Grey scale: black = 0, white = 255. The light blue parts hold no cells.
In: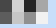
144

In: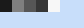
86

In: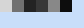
35

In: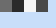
245

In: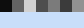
209

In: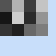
104

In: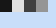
64

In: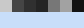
48
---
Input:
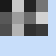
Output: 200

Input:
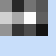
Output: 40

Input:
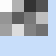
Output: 178

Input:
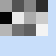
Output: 83

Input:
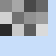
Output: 167

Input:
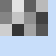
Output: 226
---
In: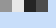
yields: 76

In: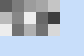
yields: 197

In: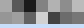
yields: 187

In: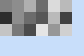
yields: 186

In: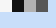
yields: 87

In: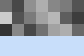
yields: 83
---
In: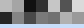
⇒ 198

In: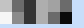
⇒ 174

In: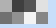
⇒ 63

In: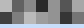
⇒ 147

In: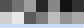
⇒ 135

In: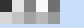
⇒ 132

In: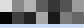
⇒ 54

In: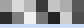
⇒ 196

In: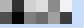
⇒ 221
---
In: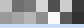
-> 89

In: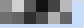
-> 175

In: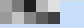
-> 92

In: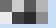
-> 44

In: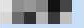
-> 57

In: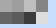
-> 59
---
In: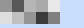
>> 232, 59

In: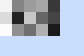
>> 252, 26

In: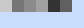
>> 202, 51

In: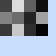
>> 220, 4

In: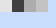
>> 227, 63

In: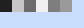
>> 240, 32

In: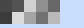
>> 218, 59

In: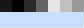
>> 230, 2

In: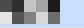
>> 227, 26
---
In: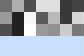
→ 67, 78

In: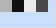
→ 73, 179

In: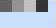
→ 53, 97

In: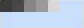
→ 215, 60

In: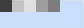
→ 124, 62

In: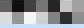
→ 162, 218

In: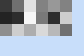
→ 130, 142

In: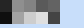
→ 99, 15

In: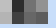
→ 146, 180
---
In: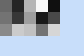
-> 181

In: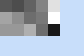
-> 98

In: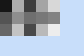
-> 61

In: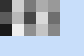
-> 122

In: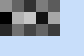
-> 50

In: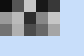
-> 198
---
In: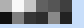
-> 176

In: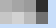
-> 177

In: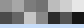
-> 147

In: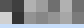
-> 83

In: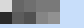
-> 217

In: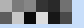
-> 178
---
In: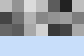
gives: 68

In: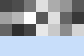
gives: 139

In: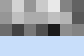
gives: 141

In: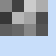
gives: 134

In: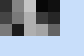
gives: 164

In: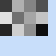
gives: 142
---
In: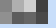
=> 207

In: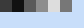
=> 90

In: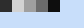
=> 159

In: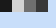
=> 111

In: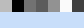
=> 114

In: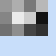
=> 121

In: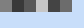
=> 88
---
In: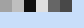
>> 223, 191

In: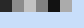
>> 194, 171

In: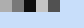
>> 196, 174

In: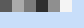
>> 244, 170

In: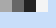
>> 244, 169

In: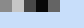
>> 198, 138

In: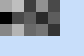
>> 191, 180
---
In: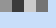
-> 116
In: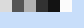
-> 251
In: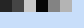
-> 180
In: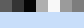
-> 125
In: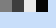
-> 5
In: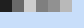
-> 185
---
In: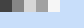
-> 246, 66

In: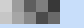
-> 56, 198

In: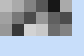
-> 170, 151

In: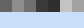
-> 162, 100

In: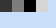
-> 213, 52

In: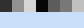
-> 192, 48
